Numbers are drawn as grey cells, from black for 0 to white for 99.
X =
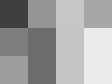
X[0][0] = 24
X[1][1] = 42
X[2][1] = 42
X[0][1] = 58

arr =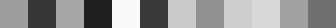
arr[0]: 61
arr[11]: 43
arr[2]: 65
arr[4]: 97

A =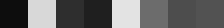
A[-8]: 5
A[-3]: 42
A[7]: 32

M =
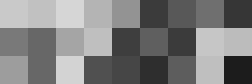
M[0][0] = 78
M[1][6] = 23
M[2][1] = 40
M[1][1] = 40
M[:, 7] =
[43, 77, 74]
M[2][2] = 82
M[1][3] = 74

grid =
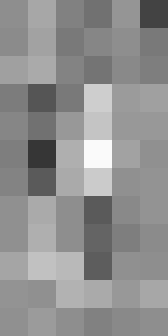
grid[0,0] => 55
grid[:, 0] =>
[55, 54, 62, 48, 52, 49, 51, 56, 56, 64, 57, 56]
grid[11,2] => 55
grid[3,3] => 80
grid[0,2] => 50
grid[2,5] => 49
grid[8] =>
[56, 68, 55, 39, 49, 54]
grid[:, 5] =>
[26, 47, 49, 62, 59, 56, 57, 57, 54, 55, 65, 55]
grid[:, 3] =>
[44, 52, 45, 80, 76, 97, 79, 35, 39, 36, 66, 50]
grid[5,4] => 63
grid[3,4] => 60
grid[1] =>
[54, 63, 47, 52, 55, 47]
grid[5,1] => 21
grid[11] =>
[56, 60, 55, 50, 53, 55]
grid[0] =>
[55, 65, 50, 44, 58, 26]
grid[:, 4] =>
[58, 55, 53, 60, 59, 63, 56, 53, 49, 56, 59, 53]
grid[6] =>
[51, 35, 66, 79, 56, 57]
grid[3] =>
[48, 33, 47, 80, 60, 62]
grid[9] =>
[64, 75, 72, 36, 56, 55]

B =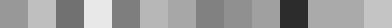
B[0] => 59
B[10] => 17
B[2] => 44
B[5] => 71
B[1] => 74

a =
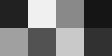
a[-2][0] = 13
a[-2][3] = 8
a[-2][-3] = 93
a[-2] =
[13, 93, 53, 8]

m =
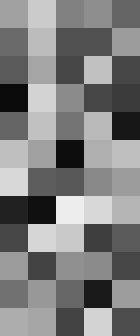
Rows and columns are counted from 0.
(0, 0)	62
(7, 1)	6
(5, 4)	74
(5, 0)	74
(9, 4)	27
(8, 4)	35
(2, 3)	75
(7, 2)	92
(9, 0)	60
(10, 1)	59
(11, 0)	67
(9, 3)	54
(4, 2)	45
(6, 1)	36

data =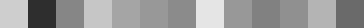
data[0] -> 80
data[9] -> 50
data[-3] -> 56
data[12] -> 41

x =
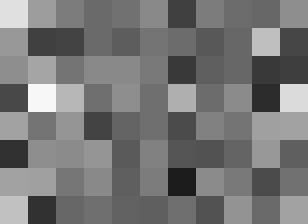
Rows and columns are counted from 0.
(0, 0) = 87
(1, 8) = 40
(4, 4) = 39
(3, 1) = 96
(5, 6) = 33
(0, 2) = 48
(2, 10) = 24
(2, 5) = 47
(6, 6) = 11
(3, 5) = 43
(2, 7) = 37
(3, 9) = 17
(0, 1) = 61
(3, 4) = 55
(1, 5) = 45
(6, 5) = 48
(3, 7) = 42
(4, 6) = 29
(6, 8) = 47
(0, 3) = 41
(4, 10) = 63
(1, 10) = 27

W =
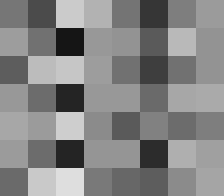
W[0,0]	46
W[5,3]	58
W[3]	[59, 42, 14, 59, 59, 41, 65, 66]
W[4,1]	60
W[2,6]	44
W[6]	[41, 78, 86, 47, 40, 36, 54, 64]
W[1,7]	57
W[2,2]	77
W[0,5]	21
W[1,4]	57
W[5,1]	42
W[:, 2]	[79, 8, 77, 14, 80, 14, 86]
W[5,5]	17
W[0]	[46, 29, 79, 69, 45, 21, 49, 60]
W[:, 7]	[60, 57, 57, 66, 49, 62, 64]
